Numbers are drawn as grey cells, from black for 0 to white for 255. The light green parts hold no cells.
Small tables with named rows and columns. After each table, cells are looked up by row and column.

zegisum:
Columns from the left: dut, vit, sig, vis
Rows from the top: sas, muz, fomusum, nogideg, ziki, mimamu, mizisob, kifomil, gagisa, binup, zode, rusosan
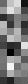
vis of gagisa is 88
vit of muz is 225
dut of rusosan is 51
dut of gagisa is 119
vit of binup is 245
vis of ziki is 69
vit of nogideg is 52
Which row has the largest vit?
binup

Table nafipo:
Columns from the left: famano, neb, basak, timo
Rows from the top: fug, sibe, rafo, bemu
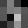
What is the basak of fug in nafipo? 53
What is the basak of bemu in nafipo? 150
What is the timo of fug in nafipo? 0
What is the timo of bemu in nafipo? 79
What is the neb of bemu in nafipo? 71
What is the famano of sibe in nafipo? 90
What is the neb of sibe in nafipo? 124
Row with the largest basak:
rafo

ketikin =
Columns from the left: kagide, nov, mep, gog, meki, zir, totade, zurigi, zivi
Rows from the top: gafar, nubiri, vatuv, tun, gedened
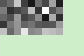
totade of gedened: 195
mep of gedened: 147
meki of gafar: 24
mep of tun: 148
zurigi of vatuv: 172
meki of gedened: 136
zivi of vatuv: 46
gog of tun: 101
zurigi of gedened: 188
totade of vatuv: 23
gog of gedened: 231
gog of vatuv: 66
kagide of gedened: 193
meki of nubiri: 191
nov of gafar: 108
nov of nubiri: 49
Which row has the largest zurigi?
gedened

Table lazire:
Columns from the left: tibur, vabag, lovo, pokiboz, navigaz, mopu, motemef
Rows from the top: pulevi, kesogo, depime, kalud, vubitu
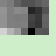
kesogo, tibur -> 148
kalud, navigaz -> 63
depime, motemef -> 100
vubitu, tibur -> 209
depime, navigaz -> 68
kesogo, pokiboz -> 134
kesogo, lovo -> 138
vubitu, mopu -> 87
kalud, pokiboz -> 127
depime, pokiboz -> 124
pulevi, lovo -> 99
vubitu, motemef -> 84
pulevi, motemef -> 101
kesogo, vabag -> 127
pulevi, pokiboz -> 82

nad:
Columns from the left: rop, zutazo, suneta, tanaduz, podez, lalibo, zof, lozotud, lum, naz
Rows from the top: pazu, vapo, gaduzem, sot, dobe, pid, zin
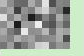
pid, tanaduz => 150
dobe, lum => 173
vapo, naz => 39
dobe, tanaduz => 232
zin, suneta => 88
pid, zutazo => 133
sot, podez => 157
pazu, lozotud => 80
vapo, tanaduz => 145
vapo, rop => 146
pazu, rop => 185
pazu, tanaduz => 104
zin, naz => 142
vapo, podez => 126
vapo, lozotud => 144
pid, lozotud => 142
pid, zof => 137
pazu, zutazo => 141

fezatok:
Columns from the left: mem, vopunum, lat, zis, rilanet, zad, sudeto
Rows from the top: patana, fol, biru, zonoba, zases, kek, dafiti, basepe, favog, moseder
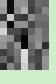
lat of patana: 145
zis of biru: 55
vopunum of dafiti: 93
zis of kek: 5
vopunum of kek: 142
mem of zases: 209
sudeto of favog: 149
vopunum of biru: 200
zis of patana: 147
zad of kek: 136
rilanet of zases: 100
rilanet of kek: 124
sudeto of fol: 135
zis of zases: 40
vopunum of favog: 62

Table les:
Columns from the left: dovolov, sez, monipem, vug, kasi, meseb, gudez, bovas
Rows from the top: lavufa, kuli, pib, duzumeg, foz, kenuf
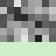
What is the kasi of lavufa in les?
161
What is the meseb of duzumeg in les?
43
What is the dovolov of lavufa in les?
79
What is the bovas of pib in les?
170
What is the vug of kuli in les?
150
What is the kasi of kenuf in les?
147
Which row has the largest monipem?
lavufa

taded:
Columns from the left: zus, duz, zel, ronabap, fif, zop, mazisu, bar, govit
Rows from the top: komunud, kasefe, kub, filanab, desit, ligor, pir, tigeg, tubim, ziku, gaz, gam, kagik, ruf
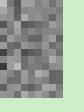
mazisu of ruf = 142
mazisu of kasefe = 133
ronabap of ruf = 171
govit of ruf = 138
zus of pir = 156
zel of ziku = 187
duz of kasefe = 140
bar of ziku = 140
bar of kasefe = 134
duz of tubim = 156
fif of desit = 135
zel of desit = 157
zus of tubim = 135
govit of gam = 105
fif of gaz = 122
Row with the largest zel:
ziku

